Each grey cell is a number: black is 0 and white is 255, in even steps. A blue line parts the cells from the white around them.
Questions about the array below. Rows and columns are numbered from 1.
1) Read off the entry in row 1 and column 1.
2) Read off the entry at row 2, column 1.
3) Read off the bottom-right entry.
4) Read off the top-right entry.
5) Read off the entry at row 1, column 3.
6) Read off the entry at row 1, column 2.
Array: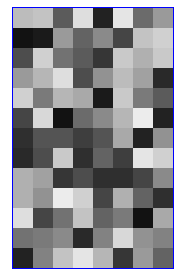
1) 188
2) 18
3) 99
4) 154
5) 91
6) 195

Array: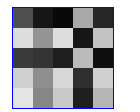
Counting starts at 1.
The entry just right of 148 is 221
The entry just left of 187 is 30
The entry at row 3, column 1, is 58
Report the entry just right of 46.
207
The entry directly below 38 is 195
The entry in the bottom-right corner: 181
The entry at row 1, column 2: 22

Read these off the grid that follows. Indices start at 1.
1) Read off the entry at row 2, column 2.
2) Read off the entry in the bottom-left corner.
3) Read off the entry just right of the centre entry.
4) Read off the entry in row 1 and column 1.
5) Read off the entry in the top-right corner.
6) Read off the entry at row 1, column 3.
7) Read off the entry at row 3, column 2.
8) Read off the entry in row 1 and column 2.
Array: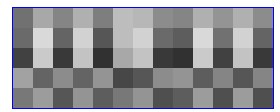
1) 217
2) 120
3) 57
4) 113
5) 140
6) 133
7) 202
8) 168

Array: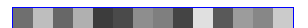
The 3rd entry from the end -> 156
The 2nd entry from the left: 190
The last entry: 203
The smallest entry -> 60

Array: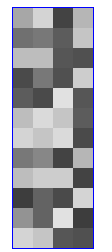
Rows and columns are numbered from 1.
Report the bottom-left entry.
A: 212
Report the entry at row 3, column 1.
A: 189
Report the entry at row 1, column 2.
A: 212
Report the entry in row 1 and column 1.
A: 167
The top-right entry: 182
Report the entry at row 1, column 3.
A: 67
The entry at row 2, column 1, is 112
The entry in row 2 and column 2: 120
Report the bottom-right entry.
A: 80

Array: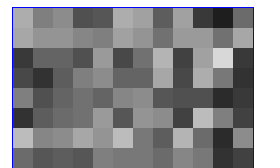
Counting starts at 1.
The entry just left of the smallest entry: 57
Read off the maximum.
216
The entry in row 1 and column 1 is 173
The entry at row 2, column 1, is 167
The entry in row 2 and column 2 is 148
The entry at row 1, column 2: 127
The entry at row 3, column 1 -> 57
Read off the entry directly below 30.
113
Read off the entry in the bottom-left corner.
107
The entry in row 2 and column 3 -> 148
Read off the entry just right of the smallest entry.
107
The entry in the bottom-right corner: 65
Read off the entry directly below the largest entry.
120
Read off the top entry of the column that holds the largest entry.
30
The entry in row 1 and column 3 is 140
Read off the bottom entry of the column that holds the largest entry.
50

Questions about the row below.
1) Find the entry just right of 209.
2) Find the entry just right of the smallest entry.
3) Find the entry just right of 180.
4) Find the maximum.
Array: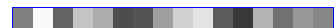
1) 227
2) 180
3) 113
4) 249

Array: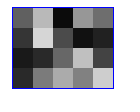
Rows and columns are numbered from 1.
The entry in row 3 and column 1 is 25
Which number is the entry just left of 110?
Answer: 151
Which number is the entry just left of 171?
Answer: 123
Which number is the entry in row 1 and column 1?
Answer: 96
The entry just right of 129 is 206
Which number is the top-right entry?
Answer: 110
